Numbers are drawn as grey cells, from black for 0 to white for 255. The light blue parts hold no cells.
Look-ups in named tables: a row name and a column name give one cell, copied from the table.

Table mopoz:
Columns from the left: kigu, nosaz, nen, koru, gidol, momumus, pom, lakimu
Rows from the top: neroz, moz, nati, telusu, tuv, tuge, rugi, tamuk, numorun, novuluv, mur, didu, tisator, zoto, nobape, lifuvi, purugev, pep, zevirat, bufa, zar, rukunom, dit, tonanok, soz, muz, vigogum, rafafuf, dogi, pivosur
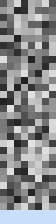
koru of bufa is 189
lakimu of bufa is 184
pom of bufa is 122
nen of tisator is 34
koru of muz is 77
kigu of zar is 205
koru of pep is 75
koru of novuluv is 188
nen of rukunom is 88
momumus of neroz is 164
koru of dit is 208
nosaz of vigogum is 80
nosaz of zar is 222
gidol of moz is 182
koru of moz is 45
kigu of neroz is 90
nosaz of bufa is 52
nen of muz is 124
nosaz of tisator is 194

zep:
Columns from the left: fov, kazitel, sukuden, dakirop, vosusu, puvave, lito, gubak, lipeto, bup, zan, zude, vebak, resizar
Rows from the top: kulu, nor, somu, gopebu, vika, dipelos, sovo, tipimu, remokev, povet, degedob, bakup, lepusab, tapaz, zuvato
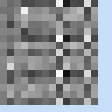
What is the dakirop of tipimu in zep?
128
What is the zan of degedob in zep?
80
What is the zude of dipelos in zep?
76
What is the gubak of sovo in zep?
151
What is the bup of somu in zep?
173
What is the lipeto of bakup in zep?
176
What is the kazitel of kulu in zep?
107
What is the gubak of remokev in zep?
158
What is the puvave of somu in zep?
153
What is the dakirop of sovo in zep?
185
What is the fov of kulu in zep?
128
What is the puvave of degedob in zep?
84
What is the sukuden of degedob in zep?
120
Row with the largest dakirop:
nor

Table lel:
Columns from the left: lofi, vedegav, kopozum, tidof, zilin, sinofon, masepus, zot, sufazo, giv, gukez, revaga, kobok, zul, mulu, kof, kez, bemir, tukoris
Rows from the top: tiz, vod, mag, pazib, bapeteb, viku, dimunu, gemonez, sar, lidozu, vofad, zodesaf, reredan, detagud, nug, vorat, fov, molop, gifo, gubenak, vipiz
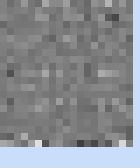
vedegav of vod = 121
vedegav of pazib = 119
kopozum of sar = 122
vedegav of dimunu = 126
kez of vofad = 147
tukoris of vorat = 131
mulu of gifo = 131
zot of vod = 124
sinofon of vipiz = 223
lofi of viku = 131
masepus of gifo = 125
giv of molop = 109
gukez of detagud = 125
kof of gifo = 124
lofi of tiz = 130
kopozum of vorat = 130
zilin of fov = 120
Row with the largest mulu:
vofad

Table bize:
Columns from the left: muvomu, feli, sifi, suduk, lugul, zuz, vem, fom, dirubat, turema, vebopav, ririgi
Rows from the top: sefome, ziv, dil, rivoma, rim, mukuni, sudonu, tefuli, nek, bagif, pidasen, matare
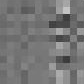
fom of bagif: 156
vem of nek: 119
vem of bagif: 118
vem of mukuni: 111
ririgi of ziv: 114
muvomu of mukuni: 106
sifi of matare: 121
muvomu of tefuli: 118
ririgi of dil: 127
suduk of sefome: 107
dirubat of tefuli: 140
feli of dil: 126
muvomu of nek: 104
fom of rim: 137
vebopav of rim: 99
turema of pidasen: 145

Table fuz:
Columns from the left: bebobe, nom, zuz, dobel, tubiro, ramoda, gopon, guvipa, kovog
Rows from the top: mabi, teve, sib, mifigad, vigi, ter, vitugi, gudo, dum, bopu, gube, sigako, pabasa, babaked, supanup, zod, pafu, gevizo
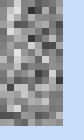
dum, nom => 125
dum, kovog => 125
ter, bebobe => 121
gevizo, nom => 162
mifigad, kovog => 77
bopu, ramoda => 122
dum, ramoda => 104
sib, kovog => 139
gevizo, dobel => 103
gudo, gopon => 115
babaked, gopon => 146
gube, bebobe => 121

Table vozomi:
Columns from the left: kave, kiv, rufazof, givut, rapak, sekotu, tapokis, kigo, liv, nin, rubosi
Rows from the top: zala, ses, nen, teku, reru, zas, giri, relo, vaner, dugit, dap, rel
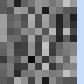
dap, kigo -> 121
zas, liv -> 35
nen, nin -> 97
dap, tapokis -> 137
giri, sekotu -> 62
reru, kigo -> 183
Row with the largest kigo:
reru

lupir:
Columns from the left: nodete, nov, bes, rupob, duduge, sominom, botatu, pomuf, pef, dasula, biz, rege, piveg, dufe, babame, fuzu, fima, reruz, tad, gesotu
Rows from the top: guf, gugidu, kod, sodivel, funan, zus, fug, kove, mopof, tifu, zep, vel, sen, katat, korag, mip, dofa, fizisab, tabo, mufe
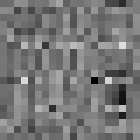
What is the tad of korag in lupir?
99
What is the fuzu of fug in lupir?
161
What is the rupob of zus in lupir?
131
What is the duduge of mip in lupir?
104
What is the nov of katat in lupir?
107
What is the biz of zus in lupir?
121
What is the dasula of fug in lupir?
152
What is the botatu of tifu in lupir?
147
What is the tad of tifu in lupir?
90
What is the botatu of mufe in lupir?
132
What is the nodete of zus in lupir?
109
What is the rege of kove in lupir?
150
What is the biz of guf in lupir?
117
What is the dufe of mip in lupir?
156

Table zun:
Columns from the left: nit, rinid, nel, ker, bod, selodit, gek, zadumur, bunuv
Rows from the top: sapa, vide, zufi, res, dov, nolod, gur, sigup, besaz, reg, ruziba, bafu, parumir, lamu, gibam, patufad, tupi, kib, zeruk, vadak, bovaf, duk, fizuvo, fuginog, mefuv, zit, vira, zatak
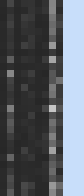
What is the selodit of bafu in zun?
41
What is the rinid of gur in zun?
55
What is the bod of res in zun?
48
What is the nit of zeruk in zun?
42
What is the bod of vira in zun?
62
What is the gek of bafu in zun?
43

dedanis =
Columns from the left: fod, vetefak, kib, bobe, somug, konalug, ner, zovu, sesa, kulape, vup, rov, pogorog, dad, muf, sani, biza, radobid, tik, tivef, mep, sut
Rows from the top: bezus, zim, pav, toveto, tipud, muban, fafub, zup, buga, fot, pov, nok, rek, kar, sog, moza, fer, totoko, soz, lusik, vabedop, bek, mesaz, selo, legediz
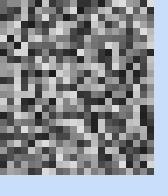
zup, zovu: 56
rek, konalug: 66
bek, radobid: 43
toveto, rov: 78
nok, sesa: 129
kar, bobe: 189
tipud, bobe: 76
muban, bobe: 65
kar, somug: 193
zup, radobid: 58
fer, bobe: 189
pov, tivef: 34
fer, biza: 94
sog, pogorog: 53
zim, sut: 50
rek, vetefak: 156
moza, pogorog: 73
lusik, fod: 57
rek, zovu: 198
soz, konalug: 186

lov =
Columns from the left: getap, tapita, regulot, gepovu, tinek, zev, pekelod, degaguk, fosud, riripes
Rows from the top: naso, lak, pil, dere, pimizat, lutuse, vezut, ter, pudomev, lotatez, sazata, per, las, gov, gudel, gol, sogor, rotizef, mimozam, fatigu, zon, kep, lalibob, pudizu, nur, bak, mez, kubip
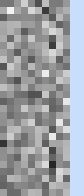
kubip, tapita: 107
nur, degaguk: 85
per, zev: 118
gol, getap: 162
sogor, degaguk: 124
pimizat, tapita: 177
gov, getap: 138
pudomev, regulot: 188
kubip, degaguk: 158
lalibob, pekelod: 172
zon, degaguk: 167
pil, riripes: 145
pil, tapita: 136

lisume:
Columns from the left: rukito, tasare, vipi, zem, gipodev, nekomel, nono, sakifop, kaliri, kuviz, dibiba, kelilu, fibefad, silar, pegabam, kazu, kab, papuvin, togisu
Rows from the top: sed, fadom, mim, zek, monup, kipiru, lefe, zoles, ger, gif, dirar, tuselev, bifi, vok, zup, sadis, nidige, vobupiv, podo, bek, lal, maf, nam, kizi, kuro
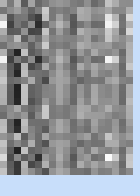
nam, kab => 202
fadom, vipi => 157
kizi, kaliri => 158
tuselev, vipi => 113
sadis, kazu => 174
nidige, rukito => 109
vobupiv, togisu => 159
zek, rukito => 245
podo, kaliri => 168
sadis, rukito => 122
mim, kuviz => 126

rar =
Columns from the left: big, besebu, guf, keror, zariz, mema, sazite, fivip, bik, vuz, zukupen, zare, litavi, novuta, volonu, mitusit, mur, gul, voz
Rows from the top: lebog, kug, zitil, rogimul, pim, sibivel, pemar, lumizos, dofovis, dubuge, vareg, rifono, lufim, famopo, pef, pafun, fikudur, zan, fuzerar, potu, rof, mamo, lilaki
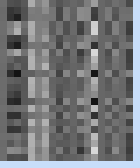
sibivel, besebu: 65
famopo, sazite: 165
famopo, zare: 109
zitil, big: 107
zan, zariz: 179
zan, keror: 86
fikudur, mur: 86
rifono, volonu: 103
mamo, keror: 118
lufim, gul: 103
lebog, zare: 97
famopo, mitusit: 100
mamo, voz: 60
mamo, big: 109
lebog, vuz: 96
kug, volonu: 103
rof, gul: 105

